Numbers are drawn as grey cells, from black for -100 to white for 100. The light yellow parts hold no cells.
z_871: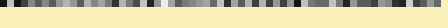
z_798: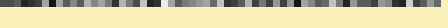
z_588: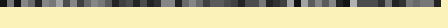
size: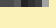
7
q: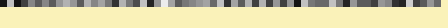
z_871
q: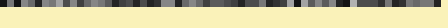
z_588
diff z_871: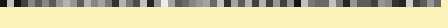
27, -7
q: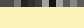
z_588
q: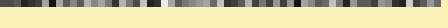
z_798

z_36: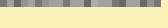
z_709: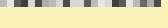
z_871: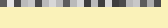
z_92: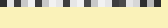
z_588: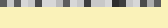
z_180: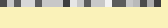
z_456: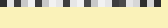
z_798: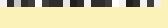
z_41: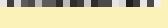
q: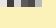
z_41
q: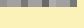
z_36
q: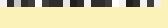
z_798

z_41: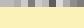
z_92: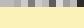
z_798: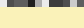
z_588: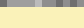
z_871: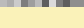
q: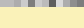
z_41
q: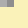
z_41
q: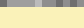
z_588
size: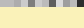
12
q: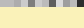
z_92

